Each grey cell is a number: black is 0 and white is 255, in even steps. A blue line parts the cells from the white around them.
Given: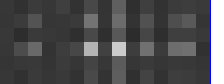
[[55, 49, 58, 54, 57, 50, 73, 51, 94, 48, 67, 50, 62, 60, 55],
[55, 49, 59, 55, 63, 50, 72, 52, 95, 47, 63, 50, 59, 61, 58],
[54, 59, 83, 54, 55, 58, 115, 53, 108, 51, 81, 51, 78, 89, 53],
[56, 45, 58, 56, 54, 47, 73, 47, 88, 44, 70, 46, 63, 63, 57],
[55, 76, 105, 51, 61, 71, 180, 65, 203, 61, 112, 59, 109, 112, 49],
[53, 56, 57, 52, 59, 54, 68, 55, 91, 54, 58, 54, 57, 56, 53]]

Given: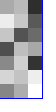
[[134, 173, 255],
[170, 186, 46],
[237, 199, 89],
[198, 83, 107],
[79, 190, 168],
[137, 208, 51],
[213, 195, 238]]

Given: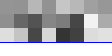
[[222, 196, 71, 215, 52, 65, 220, 225],
[148, 147, 183, 146, 198, 184, 160, 151],
[143, 103, 83, 134, 124, 70, 242, 171]]

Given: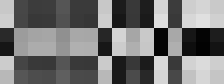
[[184, 86, 77, 75, 95, 74, 73, 184, 25, 75, 40, 213, 72, 194, 214, 197],
[200, 71, 60, 61, 85, 58, 58, 200, 28, 57, 29, 212, 60, 206, 213, 201],
[206, 70, 56, 57, 81, 57, 54, 206, 23, 56, 26, 222, 57, 215, 224, 208],
[41, 156, 164, 166, 144, 168, 167, 38, 212, 166, 201, 5, 168, 22, 4, 29],
[22, 159, 172, 172, 149, 176, 175, 23, 204, 175, 199, 5, 175, 14, 2, 19],
[204, 69, 57, 56, 85, 57, 56, 203, 25, 56, 27, 217, 57, 210, 219, 206]]

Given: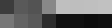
[[119, 99, 89, 44, 17, 17, 13, 16],
[60, 89, 83, 136, 191, 190, 191, 193]]

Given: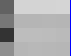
[[143, 182, 184, 183, 182],
[98, 212, 212, 212, 213],
[119, 181, 181, 182, 181],
[51, 189, 189, 188, 186]]

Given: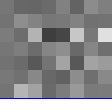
[[116, 181, 162, 106, 124, 153, 122, 123],
[118, 103, 102, 107, 129, 99, 140, 127],
[115, 142, 131, 119, 121, 130, 113, 115],
[124, 109, 179, 62, 70, 199, 120, 224],
[118, 126, 108, 134, 142, 105, 134, 111],
[114, 107, 88, 116, 164, 88, 163, 155],
[120, 113, 136, 104, 97, 141, 111, 137]]
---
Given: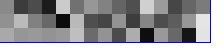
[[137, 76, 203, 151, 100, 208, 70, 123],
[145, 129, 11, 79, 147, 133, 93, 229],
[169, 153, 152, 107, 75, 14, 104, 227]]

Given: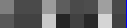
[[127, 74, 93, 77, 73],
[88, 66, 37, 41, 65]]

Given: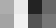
[[173, 35],
[164, 84]]

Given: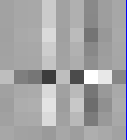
[[162, 168, 162, 137, 167],
[162, 168, 162, 136, 167],
[161, 171, 160, 116, 169],
[162, 168, 162, 136, 167],
[163, 167, 163, 143, 166],
[190, 118, 190, 255, 134],
[161, 171, 161, 118, 169],
[158, 175, 157, 109, 172],
[161, 170, 161, 123, 168],
[167, 161, 167, 174, 162]]

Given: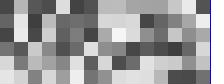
[[71, 87, 221, 82, 188, 163, 199, 83],
[100, 63, 104, 103, 213, 70, 129, 237],
[69, 72, 96, 69, 245, 143, 198, 169],
[116, 202, 80, 223, 134, 92, 62, 215],
[216, 186, 134, 94, 77, 225, 202, 194],
[229, 130, 158, 116, 220, 222, 76, 113]]

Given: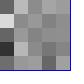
[[101, 140, 156],
[218, 152, 142],
[101, 132, 143],
[50, 139, 133],
[110, 157, 160]]

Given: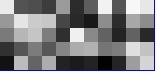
[[234, 78, 155, 93, 85, 231],
[152, 203, 70, 24, 44, 140],
[122, 197, 47, 137, 35, 40],
[49, 124, 133, 177, 125, 194],
[18, 100, 34, 35, 36, 212]]

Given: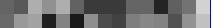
[[100, 174, 174, 58, 58, 101, 96, 210],
[105, 162, 131, 143, 66, 135, 81, 193]]
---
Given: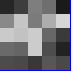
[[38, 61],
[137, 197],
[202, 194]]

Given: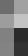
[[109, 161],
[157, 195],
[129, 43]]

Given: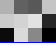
[[178, 97],
[203, 211],
[11, 218]]

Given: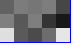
[[98, 124],
[127, 88],
[223, 90]]

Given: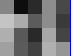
[[133, 13],
[196, 171],
[175, 89]]

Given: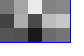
[[118, 165],
[66, 173],
[84, 81]]
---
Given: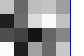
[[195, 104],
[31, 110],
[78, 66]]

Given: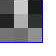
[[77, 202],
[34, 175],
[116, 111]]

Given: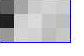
[[95, 166],
[33, 208],
[153, 213]]

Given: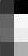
[[51, 3],
[100, 246],
[106, 235]]

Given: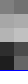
[[127, 113],
[167, 172],
[180, 192]]

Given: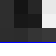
[[46, 20],
[46, 24],
[45, 44]]

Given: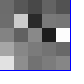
[[108, 87],
[109, 204],
[131, 97]]
